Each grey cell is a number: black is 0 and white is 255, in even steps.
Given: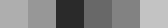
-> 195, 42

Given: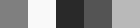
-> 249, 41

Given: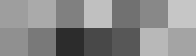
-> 198, 44

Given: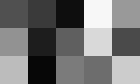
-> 247, 7

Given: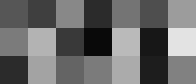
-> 227, 9

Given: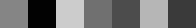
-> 204, 2
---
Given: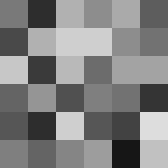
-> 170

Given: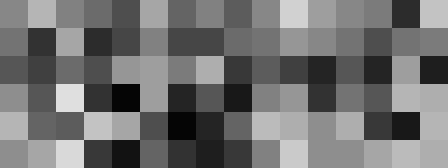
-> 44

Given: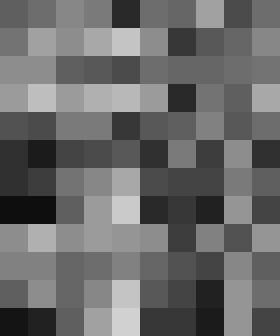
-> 75

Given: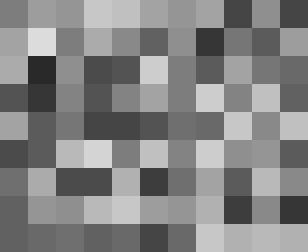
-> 143

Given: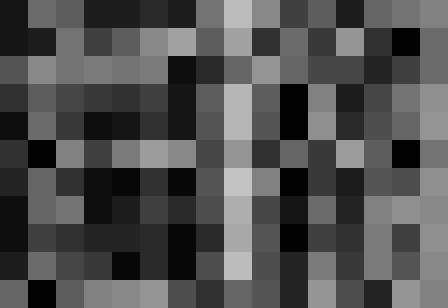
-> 115
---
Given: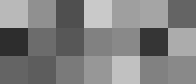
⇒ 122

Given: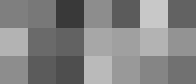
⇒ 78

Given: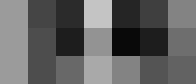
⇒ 104

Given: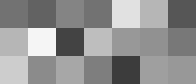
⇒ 167

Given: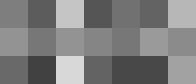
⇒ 216

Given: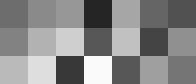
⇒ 56
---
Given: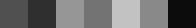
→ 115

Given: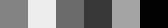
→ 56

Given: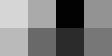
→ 147

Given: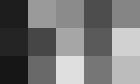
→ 77

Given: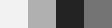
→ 116

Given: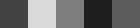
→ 31

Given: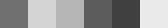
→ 92
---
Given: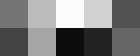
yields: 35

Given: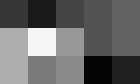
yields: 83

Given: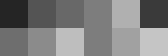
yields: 161

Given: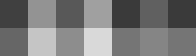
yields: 133

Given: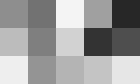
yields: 51

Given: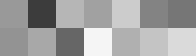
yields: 196
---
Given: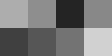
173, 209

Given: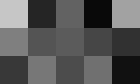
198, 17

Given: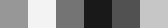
151, 198

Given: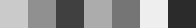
202, 43

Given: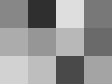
135, 164

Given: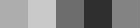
173, 131

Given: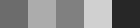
108, 39

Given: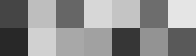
69, 89
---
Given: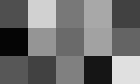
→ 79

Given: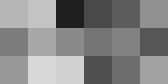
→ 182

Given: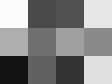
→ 252

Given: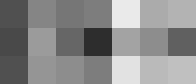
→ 80

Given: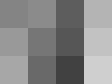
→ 132

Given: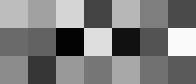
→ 189

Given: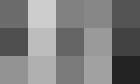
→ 108
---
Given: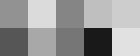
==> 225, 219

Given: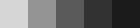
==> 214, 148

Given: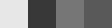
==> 231, 118

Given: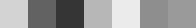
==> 235, 211

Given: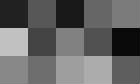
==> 193, 172

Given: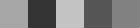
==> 196, 166

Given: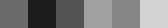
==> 211, 161
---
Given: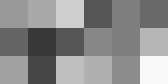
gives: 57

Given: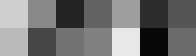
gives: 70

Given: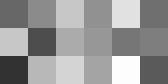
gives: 77

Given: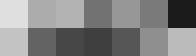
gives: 99

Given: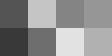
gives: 110

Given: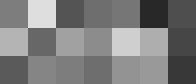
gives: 103

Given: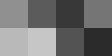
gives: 198

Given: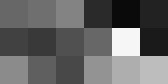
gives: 57

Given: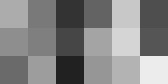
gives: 127

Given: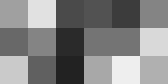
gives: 132
